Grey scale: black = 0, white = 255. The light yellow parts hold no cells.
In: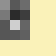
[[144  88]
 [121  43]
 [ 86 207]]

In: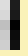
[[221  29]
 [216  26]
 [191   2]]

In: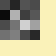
[[ 75  37]
 [ 11 177]
 [ 75 116]]

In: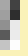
[[167  66]
 [159  46]
 [144 233]]

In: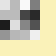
[[228 186]
 [187 187]
 [ 28 222]]

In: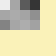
[[237 166]
 [166 171]
 [131 166]]
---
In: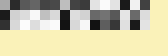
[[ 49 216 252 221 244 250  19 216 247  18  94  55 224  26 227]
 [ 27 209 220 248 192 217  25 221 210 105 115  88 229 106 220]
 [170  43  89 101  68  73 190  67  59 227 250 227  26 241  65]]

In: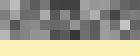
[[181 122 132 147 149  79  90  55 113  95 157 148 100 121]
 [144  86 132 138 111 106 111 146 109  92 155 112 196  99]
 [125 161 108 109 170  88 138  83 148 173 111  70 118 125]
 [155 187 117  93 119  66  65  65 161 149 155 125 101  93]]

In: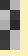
[[ 60 190]
 [ 55 184]
 [173  42]
 [191  56]
 [ 50 181]]

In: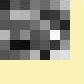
[[ 84  91 115 180  31 216 223]
 [103  18  15  70  85  55 149]
 [181  89 137  80  99 249  98]
 [ 86  87  89 111 152  76  36]
 [ 97 183 179 153  49  57 115]
 [ 31  92  74 118 105 142 190]]

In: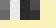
[[105 235  42  50]
 [118 232  43  76]]

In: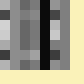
[[179 141 103 122  11 142 127]
 [ 60 141 139 161  11  60 127]
 [170 141 103 122  11 125 127]
 [204 141 103 120  11 200 127]
 [210 141 103 122  11 183 127]
 [ 71 141 124 135  11  69 127]
 [179 141 103 122  11 148 127]]

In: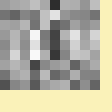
[[ 81 134 148  89 154 169 177 100 142 100]
 [116 165 177 107 186 103 124 174 131 130]
 [162 182 166  69 137 155 166  99 145 171]
 [147 213 149 249 176  55 133 198 192 163]
 [138 184 142 224 128  71 147 209 168 191]
 [153 181 149 245 121  67 180 226 161 212]
 [164 160 181 115 193  92 114 161 141 156]
 [115 100 133 120 193 226 149 137 134 115]
 [157 167 173 191 169  45 176 174 149 190]]

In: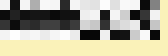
[[243 254 241 246 235 245 252 235   6   7 239  15  19 203 249   9]
 [ 53  12  51  43  63  64  38  59 212 199  50 206 220 234  18 197]
 [ 12  34  16  21  20  10  17  17 238 243  22 244 206  10  54 242]
 [243  18 244 174 248 245  41 244 230 226 252 224 249 246  11 130]]
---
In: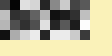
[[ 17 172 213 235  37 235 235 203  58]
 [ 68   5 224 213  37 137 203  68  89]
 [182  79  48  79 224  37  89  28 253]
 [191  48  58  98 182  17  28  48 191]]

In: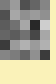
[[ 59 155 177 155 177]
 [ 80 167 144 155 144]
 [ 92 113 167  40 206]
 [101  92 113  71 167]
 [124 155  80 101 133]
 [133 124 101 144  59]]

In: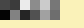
[[  4 130  37  81 161 110]
 [ 70  59 235 140 203 119]]

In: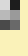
[[ 74 105]
 [185 154]
 [217  29]]

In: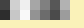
[[ 45 199 249 147 108  75 156]
 [ 66 208 239 166 128  87 178]]

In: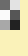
[[107 227]
 [168  34]
 [250  86]]

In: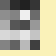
[[ 98  44  33  53]
 [131  98 185  63]
 [142 131 239 107]
 [173  86  75 152]
 [216 207 228 196]]

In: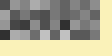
[[ 48 172 162 109 193  99 193  89  89 120]
 [ 79 150 132 172 150 120  99 132 109 141]
 [150  70  60 141  79 132  48 150 120 141]
 [162  89 120  89  79 120  99 109 132  99]]
